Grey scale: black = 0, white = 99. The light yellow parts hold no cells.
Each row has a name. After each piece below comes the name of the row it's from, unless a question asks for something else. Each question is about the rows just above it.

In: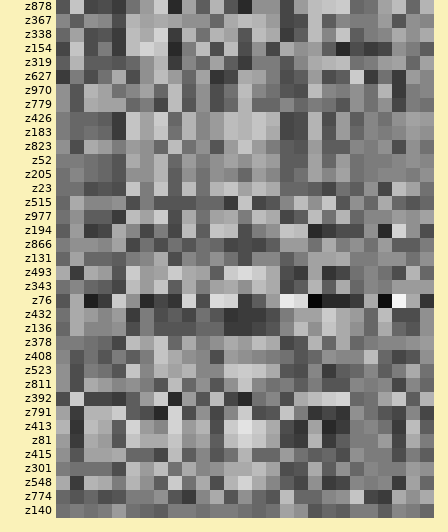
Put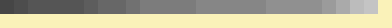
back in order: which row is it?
z811
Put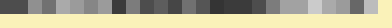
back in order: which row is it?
z432
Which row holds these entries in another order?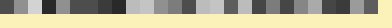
z194
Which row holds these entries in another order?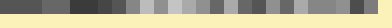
z136

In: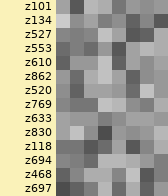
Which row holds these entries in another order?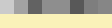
z134
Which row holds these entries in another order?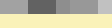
z610
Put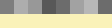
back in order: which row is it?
z553
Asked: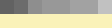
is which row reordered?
z520
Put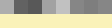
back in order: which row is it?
z527
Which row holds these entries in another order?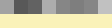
z527

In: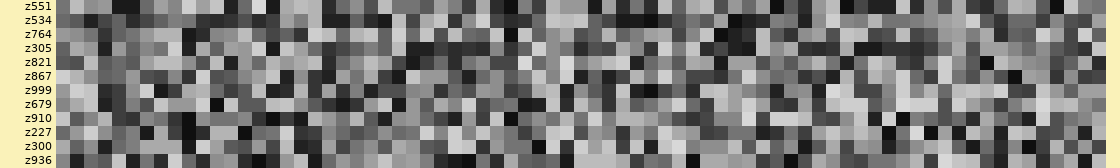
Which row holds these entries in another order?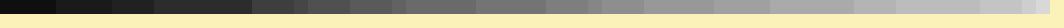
z936
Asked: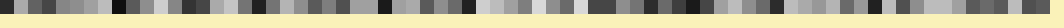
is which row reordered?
z821

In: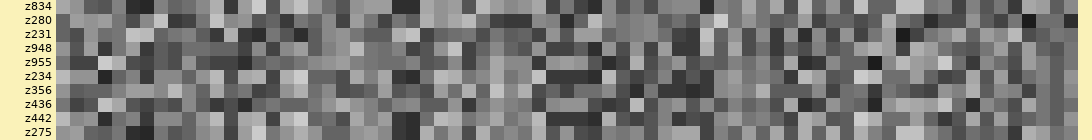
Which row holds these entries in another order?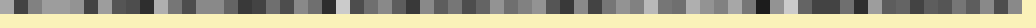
z955
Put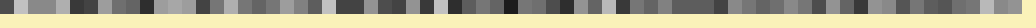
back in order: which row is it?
z231

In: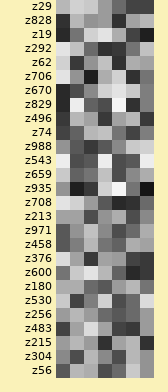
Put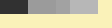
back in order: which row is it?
z215
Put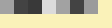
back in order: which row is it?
z483

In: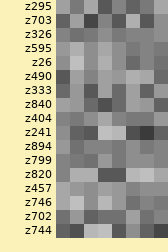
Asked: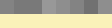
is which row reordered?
z799
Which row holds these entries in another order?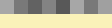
z295
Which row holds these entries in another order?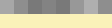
z595
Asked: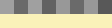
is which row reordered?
z333
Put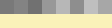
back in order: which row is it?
z746
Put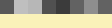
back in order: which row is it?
z241

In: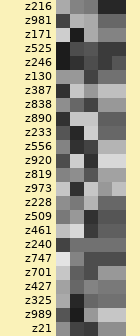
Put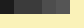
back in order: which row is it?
z525
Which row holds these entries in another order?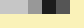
z989
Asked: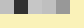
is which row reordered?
z387

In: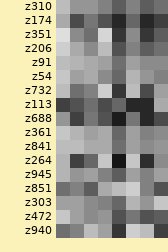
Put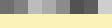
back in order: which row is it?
z206
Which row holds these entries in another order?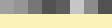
z472
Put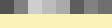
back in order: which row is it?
z851
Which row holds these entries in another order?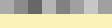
z361
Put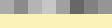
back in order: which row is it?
z54
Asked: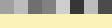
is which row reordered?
z732
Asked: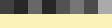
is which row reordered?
z174

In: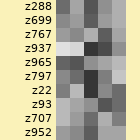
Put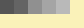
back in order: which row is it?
z965
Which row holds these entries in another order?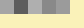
z767
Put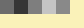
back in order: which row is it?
z797
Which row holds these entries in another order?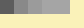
z952
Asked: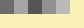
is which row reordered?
z93
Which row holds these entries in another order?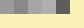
z767
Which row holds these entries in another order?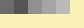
z93

